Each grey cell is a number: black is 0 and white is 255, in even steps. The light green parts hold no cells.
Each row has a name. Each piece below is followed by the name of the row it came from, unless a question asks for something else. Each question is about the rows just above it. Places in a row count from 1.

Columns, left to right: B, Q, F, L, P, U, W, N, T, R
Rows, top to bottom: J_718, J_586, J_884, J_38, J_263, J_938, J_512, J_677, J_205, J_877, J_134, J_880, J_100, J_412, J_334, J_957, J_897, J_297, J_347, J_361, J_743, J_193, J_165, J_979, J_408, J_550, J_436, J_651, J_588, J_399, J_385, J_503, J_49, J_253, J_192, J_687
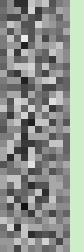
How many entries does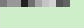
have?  10
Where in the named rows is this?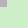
J_503, 8
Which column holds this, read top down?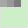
F
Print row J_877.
[ 99 167 196 196 210 111 196 111 123  99]
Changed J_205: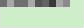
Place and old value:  3, [99]
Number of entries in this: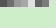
7

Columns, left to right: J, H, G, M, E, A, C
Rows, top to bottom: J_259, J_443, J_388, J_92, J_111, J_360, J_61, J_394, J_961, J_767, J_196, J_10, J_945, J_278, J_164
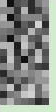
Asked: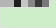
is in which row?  J_61
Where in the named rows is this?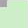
J_767, 2
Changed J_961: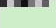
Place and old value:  1, [56]
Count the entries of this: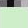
4

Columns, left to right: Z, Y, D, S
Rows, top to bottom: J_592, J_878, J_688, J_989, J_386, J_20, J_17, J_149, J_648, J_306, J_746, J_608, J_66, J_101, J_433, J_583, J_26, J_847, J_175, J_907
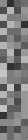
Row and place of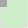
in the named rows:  J_608, 1
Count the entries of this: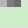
3
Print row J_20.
[ 93 137  93 124]
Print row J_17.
[182 150 137  93]

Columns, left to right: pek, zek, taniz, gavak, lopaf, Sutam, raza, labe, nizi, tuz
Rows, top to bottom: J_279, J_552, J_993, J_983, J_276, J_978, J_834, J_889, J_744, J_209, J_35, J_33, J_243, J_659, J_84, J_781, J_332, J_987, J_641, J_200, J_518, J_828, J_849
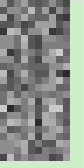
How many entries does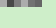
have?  6
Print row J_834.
[142 142 114 172  88  72 126 126 126 126]

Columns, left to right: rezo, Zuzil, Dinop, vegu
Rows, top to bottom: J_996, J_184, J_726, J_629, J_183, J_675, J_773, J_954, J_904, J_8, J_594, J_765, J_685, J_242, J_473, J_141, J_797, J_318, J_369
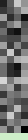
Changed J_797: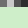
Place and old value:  3, [94]
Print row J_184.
[ 57  82 122 174]
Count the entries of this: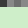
4
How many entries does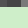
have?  4
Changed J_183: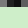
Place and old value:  1, [110]

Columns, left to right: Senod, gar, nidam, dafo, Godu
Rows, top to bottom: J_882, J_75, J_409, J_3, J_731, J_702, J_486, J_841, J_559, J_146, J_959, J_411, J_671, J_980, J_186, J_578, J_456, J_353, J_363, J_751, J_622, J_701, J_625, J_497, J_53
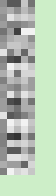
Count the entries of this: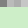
4
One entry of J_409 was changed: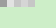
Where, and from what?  1, [143]
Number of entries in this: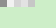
5
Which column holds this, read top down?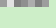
Senod
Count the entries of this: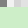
4
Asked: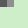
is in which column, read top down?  nidam
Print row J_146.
[143 242 213 226 198]

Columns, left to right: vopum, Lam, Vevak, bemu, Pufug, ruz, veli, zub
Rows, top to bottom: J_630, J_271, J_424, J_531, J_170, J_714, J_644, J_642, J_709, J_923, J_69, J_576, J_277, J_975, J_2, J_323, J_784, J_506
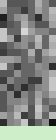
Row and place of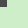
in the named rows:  J_644, 1
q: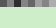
J_975
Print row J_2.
[ 87 132 132 144 102 173 102 132]
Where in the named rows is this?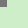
J_323, 2
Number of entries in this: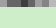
8

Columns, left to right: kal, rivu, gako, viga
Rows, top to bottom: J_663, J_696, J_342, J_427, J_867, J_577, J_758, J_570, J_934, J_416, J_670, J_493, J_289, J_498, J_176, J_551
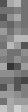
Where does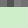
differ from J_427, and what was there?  2, [100]
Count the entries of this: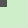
1
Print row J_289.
[ 84 142  84 126]
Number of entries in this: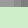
4
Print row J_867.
[155 114 142 126]
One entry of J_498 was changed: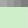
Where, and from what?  1, [155]
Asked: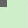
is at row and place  J_427, 2

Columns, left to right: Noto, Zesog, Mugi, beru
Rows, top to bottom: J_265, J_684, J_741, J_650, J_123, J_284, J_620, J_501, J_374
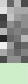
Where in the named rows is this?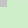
J_741, 2
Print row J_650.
[ 74 142 116 142]

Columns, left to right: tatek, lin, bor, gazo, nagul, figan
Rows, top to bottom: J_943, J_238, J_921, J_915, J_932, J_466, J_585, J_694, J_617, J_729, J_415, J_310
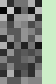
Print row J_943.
[187  46 115 115 175  33]
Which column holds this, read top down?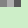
lin
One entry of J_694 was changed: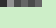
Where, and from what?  4, [89]
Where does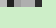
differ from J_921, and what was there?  4, [159]
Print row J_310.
[147  89  89 147 131 131]
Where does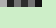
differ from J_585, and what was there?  4, [33]
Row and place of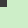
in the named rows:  J_617, 6

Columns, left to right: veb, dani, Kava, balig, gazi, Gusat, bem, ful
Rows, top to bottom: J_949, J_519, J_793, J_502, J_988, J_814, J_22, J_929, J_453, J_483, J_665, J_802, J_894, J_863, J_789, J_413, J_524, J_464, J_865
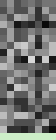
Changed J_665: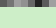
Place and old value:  1, [103]
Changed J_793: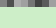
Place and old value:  6, [50]
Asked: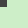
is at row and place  J_865, 5
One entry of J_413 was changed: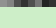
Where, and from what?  7, [50]
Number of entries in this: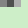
3
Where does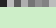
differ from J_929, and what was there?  7, [145]

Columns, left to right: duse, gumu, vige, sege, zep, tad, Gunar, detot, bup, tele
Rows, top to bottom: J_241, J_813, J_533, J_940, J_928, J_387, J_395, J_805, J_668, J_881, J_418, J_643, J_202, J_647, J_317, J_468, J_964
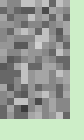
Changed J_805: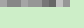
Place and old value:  7, [135]
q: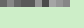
J_813
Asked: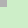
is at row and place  J_964, 6
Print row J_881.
[ 89 103 165 193 103 103 165 165 135 103]
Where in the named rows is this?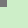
J_668, 6

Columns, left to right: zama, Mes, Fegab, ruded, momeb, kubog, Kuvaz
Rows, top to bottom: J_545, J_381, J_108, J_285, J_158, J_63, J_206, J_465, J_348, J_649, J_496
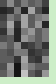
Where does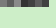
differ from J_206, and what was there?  7, [51]
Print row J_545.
[ 79 138  79 122  93 109  65]
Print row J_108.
[ 65 122  93 164  93 122 138]
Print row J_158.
[ 51 138  37 122 150  93 122]
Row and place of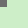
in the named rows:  J_545, 6

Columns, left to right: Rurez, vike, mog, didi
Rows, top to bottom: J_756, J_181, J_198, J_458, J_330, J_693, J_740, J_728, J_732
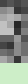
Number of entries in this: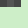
3
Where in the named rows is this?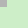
J_198, 2
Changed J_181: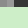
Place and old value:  4, [69]

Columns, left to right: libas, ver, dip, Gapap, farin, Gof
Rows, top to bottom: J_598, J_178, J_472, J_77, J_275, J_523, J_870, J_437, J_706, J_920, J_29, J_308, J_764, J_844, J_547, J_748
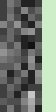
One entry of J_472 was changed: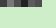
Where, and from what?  5, [105]
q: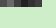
J_523
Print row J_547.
[ 92  78  78 132 171  92]
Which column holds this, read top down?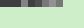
libas
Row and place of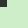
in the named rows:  J_523, 5
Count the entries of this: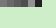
6
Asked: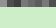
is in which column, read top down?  dip

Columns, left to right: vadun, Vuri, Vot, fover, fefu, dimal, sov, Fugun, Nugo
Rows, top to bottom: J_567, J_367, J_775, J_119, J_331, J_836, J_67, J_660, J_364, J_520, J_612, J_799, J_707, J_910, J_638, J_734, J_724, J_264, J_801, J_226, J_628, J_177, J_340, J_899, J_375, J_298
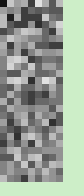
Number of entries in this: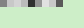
9
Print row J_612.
[118  89  89 173 159 104 104 118 173]
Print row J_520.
[131 212 159 118 200 104 159 159 118]
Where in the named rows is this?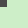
J_331, 1

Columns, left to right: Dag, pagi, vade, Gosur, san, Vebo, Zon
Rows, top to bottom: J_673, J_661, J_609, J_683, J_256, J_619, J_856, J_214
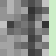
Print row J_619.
[148 164 148 164  63  91 194]
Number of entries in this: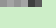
6

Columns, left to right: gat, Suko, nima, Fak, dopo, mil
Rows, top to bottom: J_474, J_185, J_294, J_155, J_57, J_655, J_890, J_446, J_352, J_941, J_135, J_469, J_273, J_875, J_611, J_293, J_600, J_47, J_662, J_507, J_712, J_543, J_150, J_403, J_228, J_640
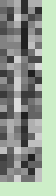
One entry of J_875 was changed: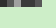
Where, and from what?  1, [58]
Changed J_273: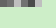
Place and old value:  3, [207]

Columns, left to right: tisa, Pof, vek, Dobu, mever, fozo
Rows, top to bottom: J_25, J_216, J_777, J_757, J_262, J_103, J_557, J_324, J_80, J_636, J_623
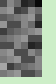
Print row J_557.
[ 76  76 135 107  36  48]
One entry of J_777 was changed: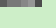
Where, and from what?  2, [107]
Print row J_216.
[135 150  62  76 135 107]

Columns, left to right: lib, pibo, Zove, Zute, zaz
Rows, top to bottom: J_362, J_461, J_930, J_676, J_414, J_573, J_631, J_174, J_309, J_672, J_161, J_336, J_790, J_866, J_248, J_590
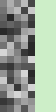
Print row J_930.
[101  41 131 161  70]
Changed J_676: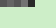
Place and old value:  5, [55]
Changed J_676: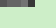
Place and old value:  3, [86]
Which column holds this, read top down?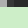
zaz

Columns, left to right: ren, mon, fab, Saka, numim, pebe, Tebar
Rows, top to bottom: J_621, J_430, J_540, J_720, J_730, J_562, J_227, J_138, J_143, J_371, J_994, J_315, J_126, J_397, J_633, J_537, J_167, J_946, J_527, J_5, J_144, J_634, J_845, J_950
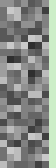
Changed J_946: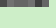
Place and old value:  2, [129]
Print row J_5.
[ 88 129 158  88 201 188  63]
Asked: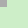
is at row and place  J_994, 4
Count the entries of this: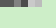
6

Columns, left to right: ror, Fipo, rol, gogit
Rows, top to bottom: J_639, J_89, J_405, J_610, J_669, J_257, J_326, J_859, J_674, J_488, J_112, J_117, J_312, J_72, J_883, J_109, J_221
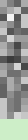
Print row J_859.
[184 142  99 198]
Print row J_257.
[128 213 156 156]
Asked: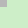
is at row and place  J_859, 1

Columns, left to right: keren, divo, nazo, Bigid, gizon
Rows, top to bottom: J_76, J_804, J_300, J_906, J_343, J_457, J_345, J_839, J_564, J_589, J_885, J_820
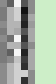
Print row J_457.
[139 110 245  47 167]
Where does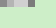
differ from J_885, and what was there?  5, [139]
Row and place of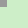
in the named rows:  J_906, 5
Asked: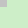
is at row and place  J_564, 3
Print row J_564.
[123 139 195  60 167]
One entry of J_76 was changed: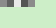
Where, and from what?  3, [245]

